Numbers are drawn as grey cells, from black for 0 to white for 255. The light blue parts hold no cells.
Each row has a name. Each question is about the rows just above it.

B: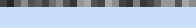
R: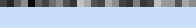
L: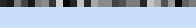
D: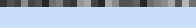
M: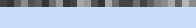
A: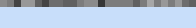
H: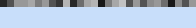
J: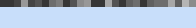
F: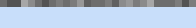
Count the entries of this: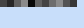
11
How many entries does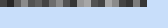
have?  21
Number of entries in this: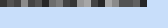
21
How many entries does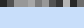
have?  12
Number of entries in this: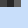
3

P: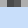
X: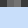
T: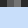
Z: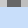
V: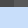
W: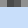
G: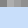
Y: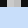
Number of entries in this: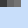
3
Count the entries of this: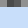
4
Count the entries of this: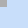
1
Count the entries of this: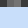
4
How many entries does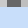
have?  4
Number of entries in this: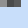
3
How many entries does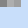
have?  3

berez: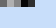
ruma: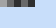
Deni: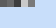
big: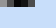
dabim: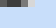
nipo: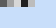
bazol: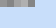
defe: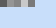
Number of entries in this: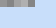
5
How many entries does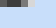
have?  5
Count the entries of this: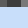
4
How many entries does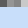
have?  4
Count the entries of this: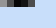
5
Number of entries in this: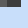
3
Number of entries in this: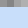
4

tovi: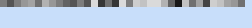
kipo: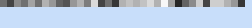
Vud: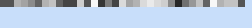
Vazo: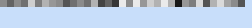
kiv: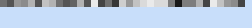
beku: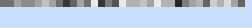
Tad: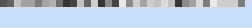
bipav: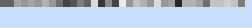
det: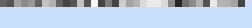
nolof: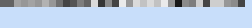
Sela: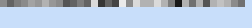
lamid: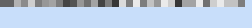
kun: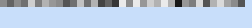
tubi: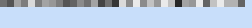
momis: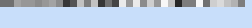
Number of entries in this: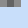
3
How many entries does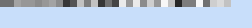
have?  33
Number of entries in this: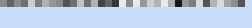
35
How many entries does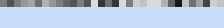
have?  32
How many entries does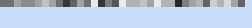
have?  35
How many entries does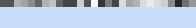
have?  28

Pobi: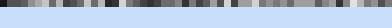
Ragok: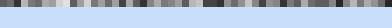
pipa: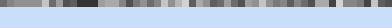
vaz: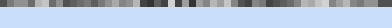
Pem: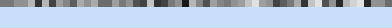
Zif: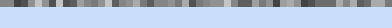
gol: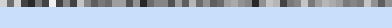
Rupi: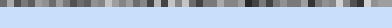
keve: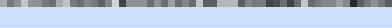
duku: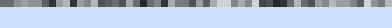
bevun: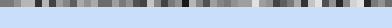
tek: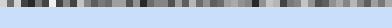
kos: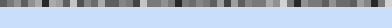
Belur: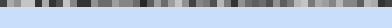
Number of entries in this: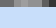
8
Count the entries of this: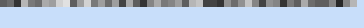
51
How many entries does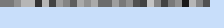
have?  30
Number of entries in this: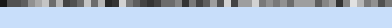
56

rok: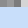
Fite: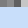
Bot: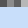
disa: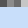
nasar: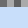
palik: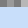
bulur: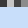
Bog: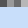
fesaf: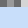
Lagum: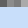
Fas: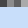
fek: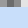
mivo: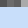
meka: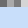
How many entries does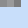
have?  3
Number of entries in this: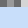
4

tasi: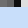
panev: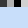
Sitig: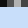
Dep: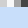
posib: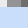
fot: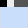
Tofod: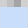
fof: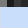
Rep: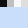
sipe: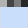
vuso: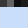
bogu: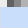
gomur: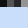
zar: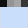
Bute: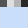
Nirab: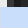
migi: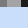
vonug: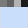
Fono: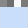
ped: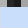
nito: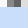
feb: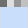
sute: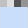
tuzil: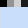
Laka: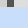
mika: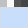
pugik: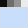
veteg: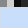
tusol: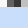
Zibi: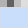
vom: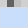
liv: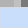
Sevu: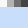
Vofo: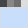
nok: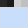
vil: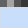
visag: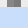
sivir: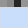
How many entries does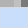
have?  4
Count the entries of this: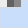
3
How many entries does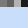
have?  4
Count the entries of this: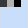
3
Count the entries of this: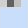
3
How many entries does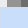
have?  4

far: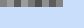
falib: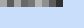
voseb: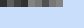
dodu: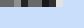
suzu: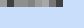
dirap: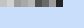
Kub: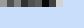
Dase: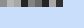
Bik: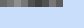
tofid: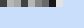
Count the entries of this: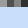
4
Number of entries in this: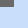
2
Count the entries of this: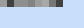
9
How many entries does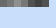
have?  7
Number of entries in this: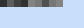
9

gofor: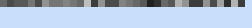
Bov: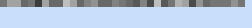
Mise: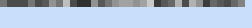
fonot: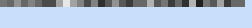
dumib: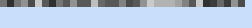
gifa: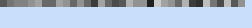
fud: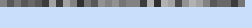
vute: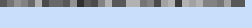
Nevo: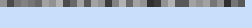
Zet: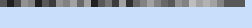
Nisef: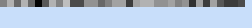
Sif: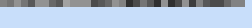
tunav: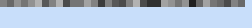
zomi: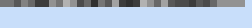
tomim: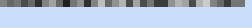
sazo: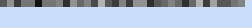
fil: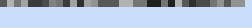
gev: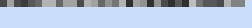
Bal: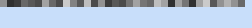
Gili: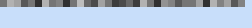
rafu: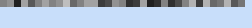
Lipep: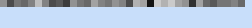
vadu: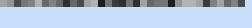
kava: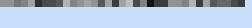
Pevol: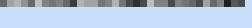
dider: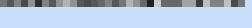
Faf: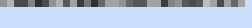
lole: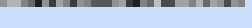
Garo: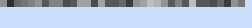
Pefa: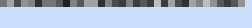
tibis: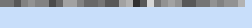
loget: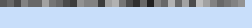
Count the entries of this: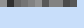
11
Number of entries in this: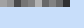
10
